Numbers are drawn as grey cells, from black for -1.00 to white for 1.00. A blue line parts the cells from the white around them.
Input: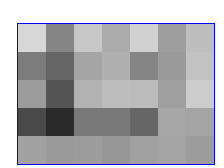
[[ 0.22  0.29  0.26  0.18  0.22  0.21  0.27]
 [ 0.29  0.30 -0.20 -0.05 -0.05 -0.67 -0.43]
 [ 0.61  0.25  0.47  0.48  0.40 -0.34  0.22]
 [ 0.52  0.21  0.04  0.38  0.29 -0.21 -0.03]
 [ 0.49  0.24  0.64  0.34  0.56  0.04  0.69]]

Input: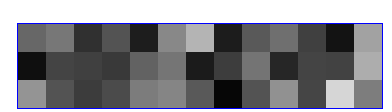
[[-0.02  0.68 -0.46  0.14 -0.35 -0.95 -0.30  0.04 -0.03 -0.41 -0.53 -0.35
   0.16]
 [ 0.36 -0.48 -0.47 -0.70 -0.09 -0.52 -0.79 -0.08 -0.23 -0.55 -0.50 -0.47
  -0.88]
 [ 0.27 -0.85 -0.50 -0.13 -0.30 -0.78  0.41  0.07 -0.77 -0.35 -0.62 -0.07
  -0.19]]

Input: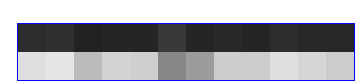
[[ 0.60  0.68  0.75  0.61  0.61  0.22  0.06  0.62  0.66  0.47  0.80  0.75]
 [-0.69 -0.69 -0.65 -0.71 -0.69 -0.71 -0.55 -0.71 -0.71 -0.73 -0.62 -0.65]]

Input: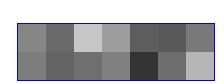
[[ 0.43 -0.14 -0.60  0.00 -0.13 -0.22 -0.02]
 [-0.05 -0.30 -0.27  0.23  0.55 -0.17  0.05]]

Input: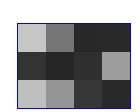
[[-0.68 -0.58  0.17  0.50]
 [ 0.23 -0.63 -0.70 -0.60]
 [-0.68 -0.69 -0.08  0.55]]

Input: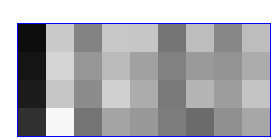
[[ 0.31  0.13 -0.16 -0.02  0.19  0.29 -0.09  0.94 -0.62]
 [ 0.54  0.23  0.41 -0.04  0.35  0.63  0.10  0.55 -0.78]
 [ 0.35  0.15  0.21  0.01  0.26  0.46  0.18  0.66 -0.84]
 [ 0.48  0.06  0.48 -0.08  0.55  0.56  0.03  0.58 -0.90]]

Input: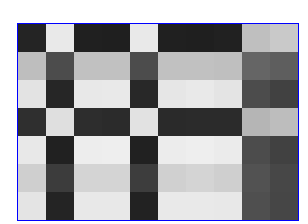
[[-0.45 -0.38  0.82  0.83  0.83 -0.73  0.82  0.82 -0.72  0.79]
 [-0.44 -0.36  0.62  0.66  0.63 -0.52  0.66  0.66 -0.53  0.62]
 [-0.49 -0.40  0.84  0.87  0.85 -0.74  0.87  0.86 -0.74  0.82]
 [ 0.48  0.42 -0.66 -0.66 -0.67  0.77 -0.66 -0.65  0.75 -0.63]
 [-0.49 -0.40  0.79  0.83  0.80 -0.69  0.83  0.82 -0.70  0.78]
 [-0.26 -0.21  0.50  0.51  0.51 -0.40  0.51  0.51 -0.40  0.49]
 [ 0.58  0.50 -0.74 -0.76 -0.75  0.83 -0.76 -0.75  0.83 -0.72]]
